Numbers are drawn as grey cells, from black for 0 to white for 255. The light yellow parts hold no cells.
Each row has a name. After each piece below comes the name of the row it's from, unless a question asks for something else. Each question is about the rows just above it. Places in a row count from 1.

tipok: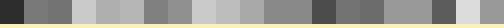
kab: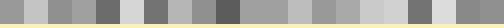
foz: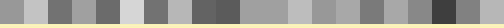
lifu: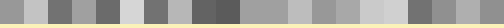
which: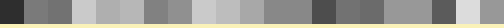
tipok
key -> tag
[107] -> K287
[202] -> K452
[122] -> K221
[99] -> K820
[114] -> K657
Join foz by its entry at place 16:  K221

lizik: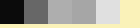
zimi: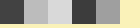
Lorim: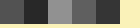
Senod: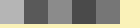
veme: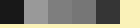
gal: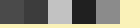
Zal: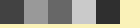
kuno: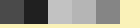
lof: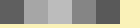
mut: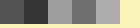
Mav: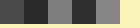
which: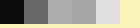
lizik
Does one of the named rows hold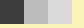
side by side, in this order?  no

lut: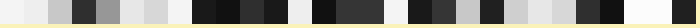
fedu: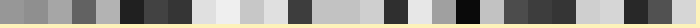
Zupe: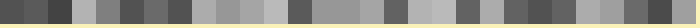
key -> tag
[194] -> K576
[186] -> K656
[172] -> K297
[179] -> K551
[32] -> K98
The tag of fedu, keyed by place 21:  K576
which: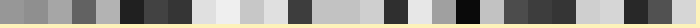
fedu
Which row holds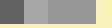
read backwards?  Zupe
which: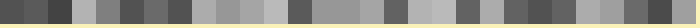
Zupe
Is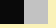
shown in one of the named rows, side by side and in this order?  yes

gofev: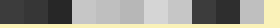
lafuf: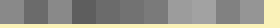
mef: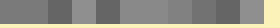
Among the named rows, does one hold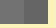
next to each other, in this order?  yes
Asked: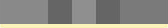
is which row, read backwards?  mef
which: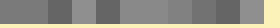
mef
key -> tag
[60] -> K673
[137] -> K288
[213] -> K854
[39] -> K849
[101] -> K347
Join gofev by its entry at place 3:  K849
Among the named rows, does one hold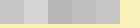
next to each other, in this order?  no
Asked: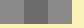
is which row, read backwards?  lafuf

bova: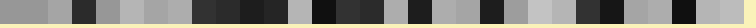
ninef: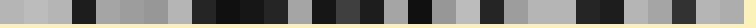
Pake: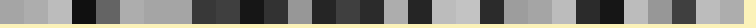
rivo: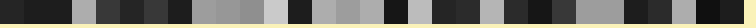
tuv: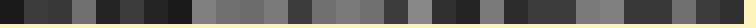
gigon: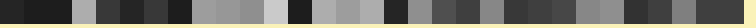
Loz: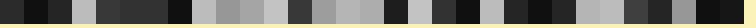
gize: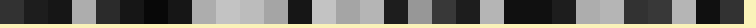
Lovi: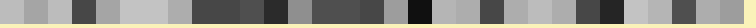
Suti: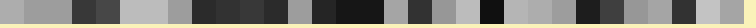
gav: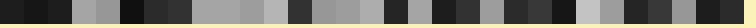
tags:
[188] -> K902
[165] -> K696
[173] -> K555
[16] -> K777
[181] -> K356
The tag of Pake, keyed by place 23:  K696
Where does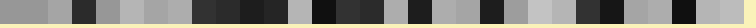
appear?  bova
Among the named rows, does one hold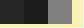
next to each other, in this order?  yes

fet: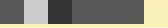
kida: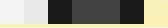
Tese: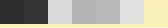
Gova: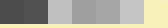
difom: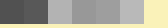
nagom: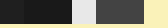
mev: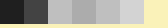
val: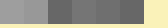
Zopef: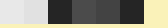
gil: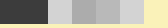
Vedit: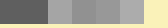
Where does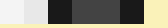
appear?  kida
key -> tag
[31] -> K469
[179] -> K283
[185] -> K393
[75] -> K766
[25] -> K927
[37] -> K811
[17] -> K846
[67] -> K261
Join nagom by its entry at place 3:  K927
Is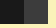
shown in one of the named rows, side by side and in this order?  no
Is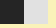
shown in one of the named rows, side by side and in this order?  no
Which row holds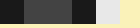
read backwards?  kida
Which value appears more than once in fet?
[88]
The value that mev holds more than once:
[191]

